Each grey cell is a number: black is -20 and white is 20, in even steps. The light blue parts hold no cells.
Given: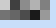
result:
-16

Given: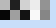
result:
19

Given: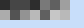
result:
11

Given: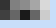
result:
-4

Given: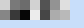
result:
7

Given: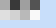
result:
9

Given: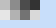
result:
-2
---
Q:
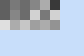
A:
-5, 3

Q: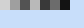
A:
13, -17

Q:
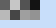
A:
-5, 3

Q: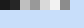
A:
-16, 2

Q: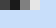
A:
-10, 16

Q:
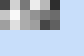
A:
-9, -5

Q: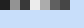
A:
-15, -9
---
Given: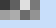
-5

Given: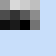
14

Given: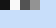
19

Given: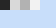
14

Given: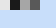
-16

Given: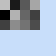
-16

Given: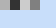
-12

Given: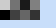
-2
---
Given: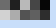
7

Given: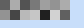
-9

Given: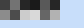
-8

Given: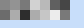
7

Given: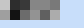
-17

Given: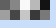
-9

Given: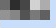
1

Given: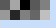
-14

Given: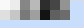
11

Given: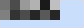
-12
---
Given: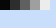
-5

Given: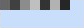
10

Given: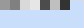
16

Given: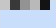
3

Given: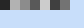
-6

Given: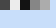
-17

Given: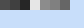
16

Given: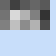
8

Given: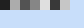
1

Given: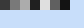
-15
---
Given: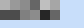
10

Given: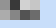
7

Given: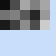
6

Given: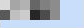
0

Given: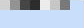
17

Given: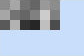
4

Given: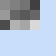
4

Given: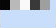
5

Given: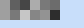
-1
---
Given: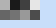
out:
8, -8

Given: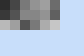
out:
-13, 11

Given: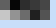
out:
-5, -7

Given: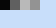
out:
-19, 3

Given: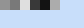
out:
3, 7

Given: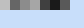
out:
10, -6

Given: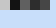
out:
11, -9
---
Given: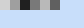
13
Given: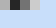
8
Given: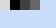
14
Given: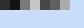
-13
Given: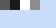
-6
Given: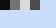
-18
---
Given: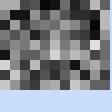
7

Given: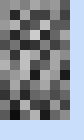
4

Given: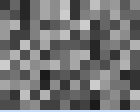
-4

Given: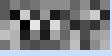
0

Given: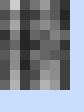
12

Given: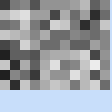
-1
